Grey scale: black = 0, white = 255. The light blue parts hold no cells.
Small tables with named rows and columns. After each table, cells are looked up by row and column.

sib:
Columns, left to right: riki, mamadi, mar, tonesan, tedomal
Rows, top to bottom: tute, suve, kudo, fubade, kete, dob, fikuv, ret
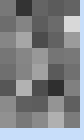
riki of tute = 120
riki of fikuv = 139
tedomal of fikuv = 95
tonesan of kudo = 98
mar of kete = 162
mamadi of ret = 120
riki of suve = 109
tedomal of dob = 128

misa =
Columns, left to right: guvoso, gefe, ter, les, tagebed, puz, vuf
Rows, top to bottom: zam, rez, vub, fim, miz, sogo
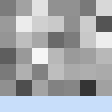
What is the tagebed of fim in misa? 154
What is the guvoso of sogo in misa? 144
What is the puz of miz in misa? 174
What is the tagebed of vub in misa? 124
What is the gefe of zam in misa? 162
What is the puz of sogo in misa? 52
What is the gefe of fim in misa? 153
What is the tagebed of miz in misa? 170
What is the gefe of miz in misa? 176
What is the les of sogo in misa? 130
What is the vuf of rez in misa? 84
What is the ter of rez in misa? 208
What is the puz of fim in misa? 160
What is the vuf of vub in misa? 237
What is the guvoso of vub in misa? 149
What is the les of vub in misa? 106
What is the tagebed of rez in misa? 143
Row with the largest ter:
fim

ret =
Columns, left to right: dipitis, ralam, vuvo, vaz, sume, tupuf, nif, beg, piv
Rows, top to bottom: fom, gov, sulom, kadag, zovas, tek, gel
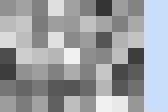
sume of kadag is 241
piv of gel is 150
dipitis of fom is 144
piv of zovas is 91
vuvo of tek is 120
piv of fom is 131
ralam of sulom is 188
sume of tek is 86
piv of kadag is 61
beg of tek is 87
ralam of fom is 163
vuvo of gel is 163
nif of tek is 181
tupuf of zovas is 130
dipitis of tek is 119
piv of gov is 169
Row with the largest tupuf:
gov

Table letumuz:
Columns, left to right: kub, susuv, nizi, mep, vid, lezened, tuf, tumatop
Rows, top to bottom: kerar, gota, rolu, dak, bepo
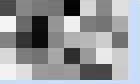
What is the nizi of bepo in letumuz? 155
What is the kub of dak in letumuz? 216
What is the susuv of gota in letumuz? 105
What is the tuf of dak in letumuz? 233
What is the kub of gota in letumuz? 243
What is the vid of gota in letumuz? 239
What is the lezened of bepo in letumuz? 72
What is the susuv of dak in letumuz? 125
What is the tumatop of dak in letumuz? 204
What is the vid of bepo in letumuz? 155
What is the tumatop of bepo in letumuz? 202
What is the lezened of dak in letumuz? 154
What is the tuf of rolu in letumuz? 205
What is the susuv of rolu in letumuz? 51
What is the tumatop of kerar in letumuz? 223
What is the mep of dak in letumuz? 167
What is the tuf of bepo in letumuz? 71
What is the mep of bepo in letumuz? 151
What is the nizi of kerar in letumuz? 121
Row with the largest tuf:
dak

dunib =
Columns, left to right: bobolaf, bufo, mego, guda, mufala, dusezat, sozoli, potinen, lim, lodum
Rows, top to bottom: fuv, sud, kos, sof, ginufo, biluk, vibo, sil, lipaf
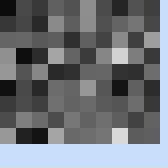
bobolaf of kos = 101
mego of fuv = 57
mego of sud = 41
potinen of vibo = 85
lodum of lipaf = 95
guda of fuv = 96
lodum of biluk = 44

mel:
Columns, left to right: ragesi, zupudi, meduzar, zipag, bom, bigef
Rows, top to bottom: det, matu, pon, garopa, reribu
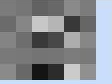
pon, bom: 173
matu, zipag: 181
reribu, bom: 203
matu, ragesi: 107
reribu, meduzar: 20
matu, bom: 56
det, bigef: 124
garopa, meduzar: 116
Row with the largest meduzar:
matu

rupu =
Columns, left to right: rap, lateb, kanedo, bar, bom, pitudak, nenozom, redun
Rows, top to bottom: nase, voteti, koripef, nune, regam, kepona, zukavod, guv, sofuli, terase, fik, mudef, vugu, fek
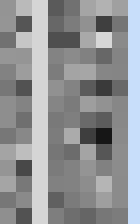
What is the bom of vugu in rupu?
123
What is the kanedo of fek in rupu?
213
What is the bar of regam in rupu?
124
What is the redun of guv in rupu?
136
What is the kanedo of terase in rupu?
213
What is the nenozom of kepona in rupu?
58
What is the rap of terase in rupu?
164
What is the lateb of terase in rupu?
190
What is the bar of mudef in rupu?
129
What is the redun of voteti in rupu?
117
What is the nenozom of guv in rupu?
92
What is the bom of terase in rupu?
108
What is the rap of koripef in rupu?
113
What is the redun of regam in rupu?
133
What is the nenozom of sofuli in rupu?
22
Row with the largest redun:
nase

